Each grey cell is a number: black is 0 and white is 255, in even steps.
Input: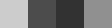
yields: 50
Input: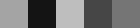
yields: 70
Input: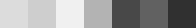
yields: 97
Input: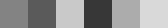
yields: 172
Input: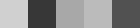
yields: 187
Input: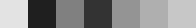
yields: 175
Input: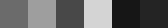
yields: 22
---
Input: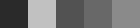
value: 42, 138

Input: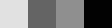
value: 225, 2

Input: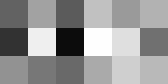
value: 98, 185

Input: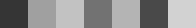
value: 53, 210

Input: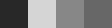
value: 40, 103

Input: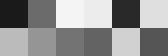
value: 26, 85
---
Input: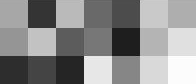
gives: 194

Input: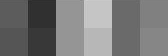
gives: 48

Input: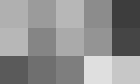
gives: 133

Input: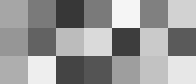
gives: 98

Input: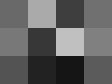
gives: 55

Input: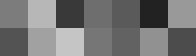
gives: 183

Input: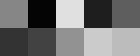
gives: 4

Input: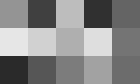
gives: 209

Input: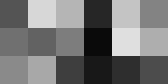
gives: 98
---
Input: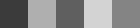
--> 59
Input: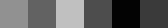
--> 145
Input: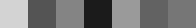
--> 211
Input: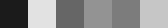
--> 27
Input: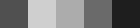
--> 80
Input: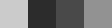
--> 203
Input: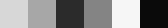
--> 215
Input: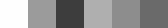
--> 254
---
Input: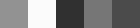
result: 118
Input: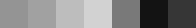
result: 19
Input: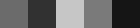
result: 122
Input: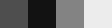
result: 131
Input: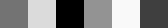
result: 249
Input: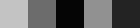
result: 145
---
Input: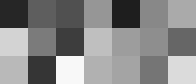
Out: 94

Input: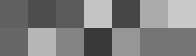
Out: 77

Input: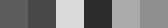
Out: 72

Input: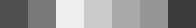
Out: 120

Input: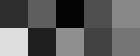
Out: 94

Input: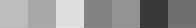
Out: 168
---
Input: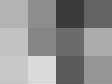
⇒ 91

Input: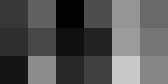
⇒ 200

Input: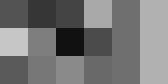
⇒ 111

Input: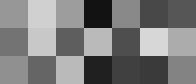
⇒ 58

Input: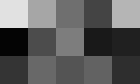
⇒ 98

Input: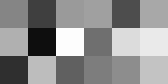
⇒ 141
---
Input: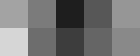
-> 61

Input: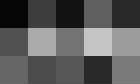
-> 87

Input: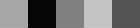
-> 128

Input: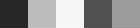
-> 246

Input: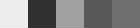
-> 160

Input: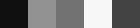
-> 114
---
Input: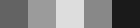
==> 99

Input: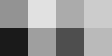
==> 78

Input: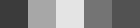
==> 82

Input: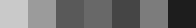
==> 69

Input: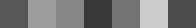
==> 75

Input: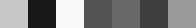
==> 62

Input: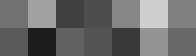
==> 57

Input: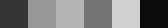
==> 53
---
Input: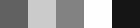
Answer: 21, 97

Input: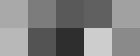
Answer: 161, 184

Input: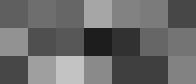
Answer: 71, 71

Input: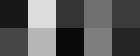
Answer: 59, 71

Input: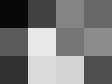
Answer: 103, 50

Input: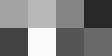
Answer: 39, 66

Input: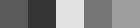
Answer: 157, 90

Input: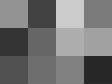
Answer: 123, 81

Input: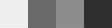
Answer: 47, 238

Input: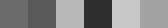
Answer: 163, 108
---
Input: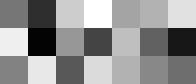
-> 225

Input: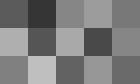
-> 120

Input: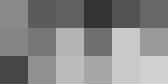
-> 104

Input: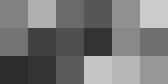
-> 204

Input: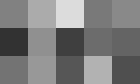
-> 137

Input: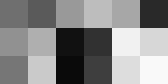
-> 41

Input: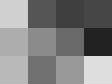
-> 70

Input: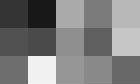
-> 184

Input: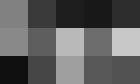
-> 45

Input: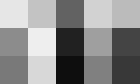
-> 187
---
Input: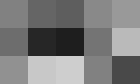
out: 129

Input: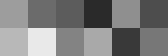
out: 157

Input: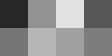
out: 39

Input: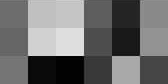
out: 109

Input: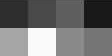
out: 45

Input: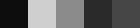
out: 13
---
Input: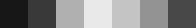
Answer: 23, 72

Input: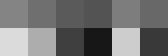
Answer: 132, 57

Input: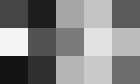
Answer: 69, 110

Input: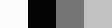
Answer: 251, 193

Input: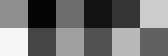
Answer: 143, 97

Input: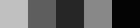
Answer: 192, 5

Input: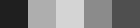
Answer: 31, 79
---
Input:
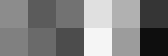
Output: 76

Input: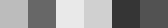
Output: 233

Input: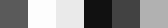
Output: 234

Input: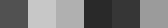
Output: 176

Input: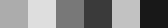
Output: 120

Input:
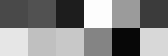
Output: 200
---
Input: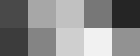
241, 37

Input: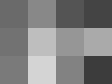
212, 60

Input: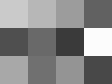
252, 58

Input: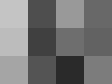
196, 42

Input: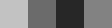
194, 39

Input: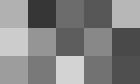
211, 54

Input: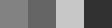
199, 49
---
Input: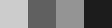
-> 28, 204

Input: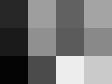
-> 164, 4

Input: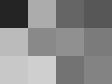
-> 87, 200

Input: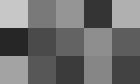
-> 176, 163

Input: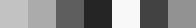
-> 146, 194

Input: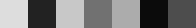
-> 77, 221
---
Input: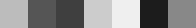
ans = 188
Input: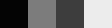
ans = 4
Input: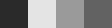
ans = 42
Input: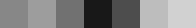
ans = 135
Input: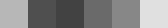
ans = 183
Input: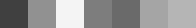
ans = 64
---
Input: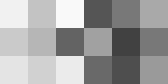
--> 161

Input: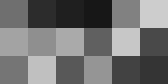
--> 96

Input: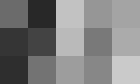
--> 186

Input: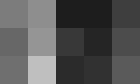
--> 56

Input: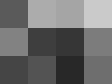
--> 62

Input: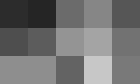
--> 148

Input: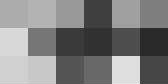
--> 50

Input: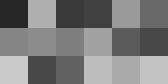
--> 162

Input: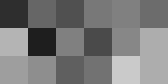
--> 74
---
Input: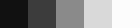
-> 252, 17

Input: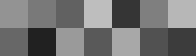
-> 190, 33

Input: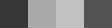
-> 193, 54

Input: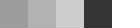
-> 255, 53

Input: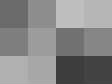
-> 190, 61

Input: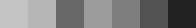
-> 195, 35

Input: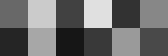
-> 224, 22

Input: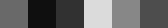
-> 219, 15

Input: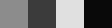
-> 224, 9
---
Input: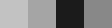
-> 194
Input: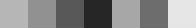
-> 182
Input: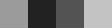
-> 155
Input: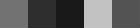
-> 114
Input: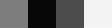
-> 125
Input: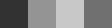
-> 50
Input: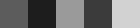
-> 92
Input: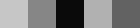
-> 198
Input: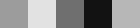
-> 156
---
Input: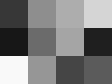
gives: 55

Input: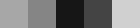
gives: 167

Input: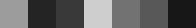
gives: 156

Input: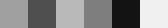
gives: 160

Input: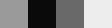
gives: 154

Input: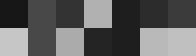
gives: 23

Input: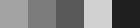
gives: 163

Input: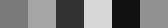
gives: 122
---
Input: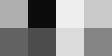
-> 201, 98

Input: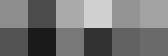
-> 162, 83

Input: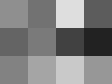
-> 92, 130

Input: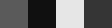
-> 53, 90

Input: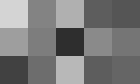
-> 85, 65

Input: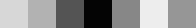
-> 150, 215

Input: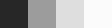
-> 251, 39
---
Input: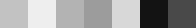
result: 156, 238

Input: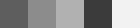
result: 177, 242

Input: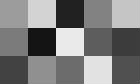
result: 234, 234

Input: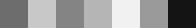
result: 181, 241

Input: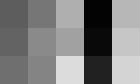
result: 161, 220

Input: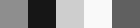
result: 206, 249

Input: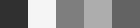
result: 126, 245

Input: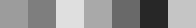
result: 169, 223
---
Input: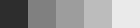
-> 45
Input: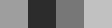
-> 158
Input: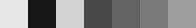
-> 231
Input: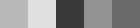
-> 184
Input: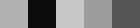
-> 177
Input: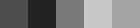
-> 78
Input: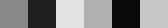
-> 137
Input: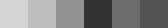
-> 212
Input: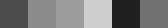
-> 76
